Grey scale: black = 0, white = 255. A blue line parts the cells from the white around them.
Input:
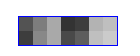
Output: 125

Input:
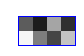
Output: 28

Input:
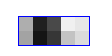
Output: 32

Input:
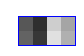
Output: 46

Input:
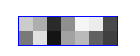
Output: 174

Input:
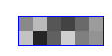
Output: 186

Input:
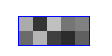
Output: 53

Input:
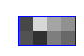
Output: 215

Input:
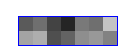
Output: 111

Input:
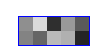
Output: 218
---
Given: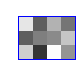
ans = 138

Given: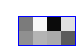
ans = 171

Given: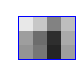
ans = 46

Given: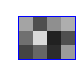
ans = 33

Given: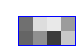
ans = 59

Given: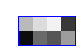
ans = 86

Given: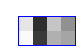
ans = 176
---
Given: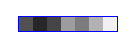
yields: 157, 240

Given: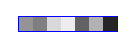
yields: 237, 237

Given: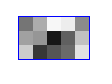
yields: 23, 247

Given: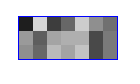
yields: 175, 214

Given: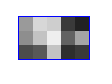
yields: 238, 238

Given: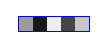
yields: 238, 238

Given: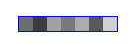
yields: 121, 207

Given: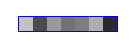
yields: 115, 194
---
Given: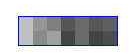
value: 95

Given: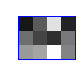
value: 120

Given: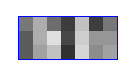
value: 150

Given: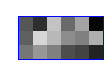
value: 175

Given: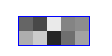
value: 141

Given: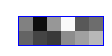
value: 109

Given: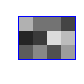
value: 188
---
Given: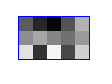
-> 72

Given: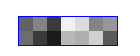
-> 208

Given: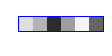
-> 244

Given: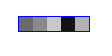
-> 20

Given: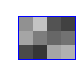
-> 165

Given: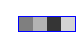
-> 53

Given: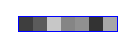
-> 51
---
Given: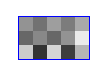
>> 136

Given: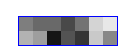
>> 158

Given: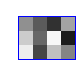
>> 103

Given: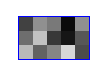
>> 194

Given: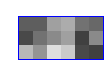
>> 114

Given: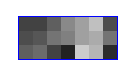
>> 86

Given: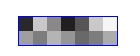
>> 125

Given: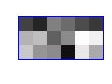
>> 190

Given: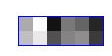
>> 233

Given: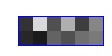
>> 27
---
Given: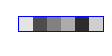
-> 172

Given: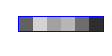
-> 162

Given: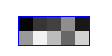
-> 188

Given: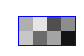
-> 175

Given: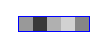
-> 153

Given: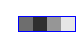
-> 110

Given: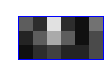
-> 114

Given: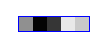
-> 144

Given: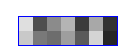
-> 201

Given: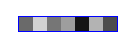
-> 158
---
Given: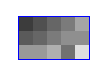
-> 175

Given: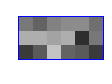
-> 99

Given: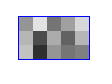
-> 149

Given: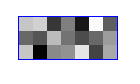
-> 229

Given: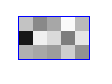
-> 156

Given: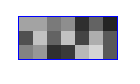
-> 184

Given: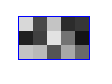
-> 84

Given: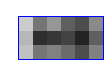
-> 107
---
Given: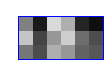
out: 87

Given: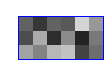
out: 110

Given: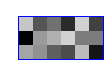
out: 21

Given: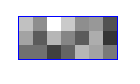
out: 121

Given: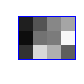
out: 94

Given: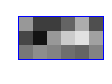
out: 131
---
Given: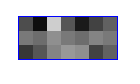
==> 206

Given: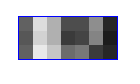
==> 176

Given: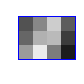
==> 205

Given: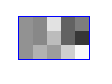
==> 226

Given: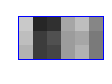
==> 48

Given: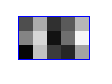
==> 48
